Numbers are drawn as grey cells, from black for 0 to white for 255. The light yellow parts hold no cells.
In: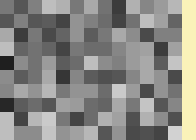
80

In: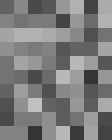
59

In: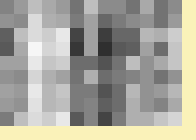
175

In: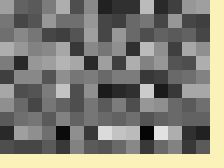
130

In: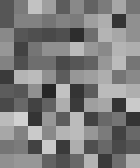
58

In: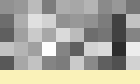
95

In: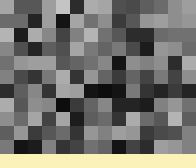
158

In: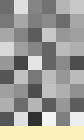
244

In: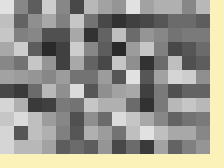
99
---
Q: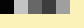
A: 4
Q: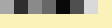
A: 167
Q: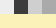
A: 237
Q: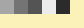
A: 166
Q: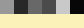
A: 152
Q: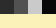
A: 44
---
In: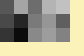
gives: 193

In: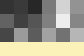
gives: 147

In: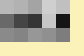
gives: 192

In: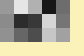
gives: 109

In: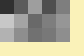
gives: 126

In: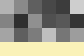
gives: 206

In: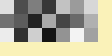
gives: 215

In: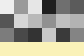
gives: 91

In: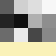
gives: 247

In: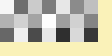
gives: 191
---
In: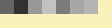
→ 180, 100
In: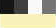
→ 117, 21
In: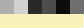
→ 111, 174
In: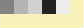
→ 236, 131
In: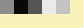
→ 195, 141
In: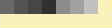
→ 193, 105
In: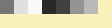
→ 185, 118
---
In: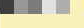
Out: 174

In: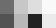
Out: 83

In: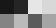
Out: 132

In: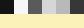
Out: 185

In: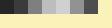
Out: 208

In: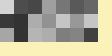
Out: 118

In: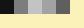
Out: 95

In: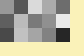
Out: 109
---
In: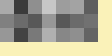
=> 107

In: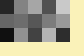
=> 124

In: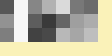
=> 159

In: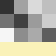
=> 155

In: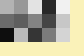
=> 68

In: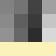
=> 58

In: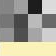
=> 186

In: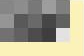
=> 70
